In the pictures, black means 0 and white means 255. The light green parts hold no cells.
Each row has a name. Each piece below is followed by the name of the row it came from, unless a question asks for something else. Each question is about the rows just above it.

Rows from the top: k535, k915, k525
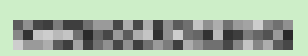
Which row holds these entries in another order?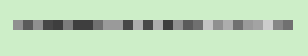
k535
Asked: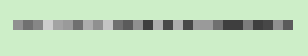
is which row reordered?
k535

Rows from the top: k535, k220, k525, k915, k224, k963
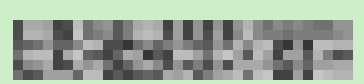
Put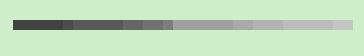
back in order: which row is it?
k963
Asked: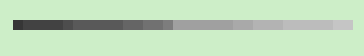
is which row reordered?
k915

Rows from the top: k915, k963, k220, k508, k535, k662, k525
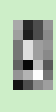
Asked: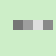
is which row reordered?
k508
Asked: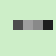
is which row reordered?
k963
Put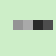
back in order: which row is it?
k915

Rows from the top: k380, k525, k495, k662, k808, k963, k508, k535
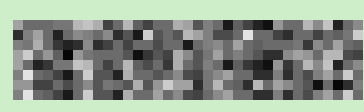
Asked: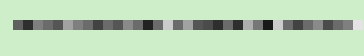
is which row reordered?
k963
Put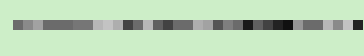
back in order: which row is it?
k380
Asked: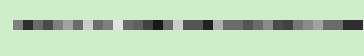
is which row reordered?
k963
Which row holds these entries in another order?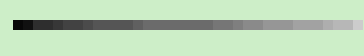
k662

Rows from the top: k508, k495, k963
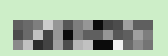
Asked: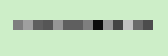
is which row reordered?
k495
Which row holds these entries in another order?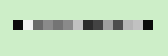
k963
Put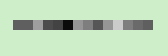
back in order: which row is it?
k508
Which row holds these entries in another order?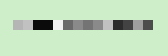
k963
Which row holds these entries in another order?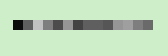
k495

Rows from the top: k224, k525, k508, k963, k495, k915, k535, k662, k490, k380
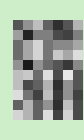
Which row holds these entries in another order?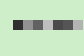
k535
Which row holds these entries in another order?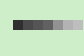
k535

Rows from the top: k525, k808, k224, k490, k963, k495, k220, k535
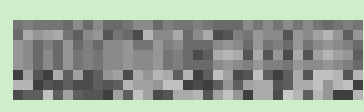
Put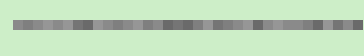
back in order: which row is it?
k963
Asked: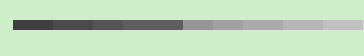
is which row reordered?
k220
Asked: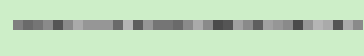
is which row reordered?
k808
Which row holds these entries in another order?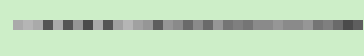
k490
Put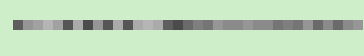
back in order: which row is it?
k490
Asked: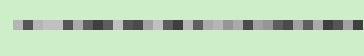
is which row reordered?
k495

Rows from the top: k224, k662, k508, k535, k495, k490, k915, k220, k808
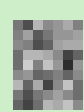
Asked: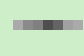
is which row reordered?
k508
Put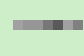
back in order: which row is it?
k662
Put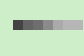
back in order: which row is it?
k535
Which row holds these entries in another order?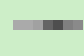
k508
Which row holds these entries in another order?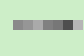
k224

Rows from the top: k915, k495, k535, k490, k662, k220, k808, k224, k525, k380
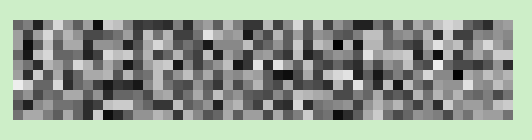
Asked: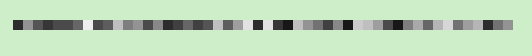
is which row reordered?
k662
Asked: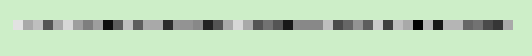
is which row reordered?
k535

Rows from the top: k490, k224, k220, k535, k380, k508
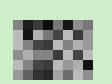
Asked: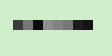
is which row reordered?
k490
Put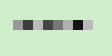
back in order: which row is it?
k224
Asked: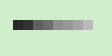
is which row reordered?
k508
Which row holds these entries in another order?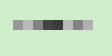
k220
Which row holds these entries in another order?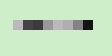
k380

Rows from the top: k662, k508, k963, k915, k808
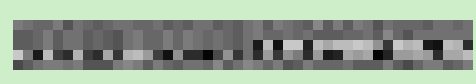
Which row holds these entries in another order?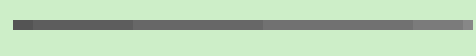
k508
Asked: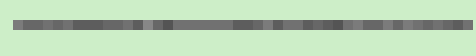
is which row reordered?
k508

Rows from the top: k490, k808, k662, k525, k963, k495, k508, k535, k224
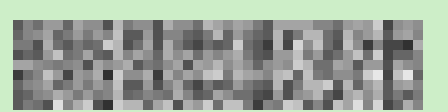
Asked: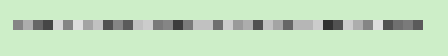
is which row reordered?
k224
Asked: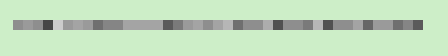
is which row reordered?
k490

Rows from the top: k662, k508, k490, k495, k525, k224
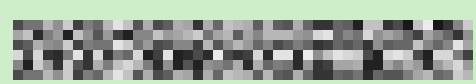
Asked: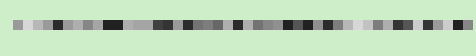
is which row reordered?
k525
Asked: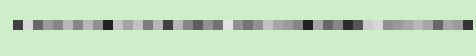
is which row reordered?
k508

